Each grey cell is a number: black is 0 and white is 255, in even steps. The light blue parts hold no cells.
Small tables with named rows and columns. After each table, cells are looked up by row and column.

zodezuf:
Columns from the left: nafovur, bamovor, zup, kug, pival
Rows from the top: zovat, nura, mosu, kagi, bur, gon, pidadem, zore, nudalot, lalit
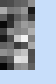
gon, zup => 201
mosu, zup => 91
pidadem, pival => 168
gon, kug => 244
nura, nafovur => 171
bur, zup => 132
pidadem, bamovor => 111
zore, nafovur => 145
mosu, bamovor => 44
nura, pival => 25
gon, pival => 126
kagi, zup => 126
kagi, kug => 156
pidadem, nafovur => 99
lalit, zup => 139
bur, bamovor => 145
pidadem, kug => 82
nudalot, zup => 224
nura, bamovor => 120

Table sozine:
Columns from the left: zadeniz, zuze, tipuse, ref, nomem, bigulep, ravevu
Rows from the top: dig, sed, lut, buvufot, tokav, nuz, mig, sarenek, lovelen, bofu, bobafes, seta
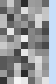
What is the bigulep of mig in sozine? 100
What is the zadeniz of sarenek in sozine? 170
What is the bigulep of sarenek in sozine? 141
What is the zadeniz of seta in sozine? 52
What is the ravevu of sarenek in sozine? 137
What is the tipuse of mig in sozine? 164
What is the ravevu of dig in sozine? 103
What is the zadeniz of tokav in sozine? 96
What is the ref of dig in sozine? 44

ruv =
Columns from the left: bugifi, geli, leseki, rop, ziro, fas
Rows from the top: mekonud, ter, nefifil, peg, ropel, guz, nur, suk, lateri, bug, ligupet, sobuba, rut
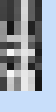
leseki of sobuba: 130
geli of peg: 22
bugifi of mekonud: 68
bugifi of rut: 64
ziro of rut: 209
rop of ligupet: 231
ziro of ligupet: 216
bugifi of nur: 67
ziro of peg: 34
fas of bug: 79
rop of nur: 212
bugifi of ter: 66
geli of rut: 197
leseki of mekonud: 84
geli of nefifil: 53
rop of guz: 208
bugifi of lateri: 67

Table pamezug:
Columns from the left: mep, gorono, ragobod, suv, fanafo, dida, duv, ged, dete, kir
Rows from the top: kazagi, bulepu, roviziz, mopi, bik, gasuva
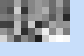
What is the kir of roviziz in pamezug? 40
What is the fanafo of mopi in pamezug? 202
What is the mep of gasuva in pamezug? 212
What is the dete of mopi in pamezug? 145
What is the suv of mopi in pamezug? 77
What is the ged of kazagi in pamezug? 109
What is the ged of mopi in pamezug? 166
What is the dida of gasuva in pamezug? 30

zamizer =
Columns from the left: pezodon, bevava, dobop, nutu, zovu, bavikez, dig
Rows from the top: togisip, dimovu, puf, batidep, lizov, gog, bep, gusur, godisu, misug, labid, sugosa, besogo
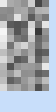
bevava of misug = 84
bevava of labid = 151
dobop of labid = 190
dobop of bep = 191
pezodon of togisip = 234
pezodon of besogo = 217
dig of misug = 231

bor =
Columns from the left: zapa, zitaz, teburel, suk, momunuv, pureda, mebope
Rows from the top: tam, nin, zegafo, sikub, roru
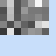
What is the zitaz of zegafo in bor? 184
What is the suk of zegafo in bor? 127
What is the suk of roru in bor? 122
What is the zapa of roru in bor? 56
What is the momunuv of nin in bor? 120
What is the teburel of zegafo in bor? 87
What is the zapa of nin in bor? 79
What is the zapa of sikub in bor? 131
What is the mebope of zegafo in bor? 118
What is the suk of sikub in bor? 98
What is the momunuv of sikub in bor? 78
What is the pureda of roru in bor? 144
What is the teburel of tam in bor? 84
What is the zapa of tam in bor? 144
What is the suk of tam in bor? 120
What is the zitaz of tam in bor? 205
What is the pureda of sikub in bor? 204
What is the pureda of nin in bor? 120
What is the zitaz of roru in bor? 225

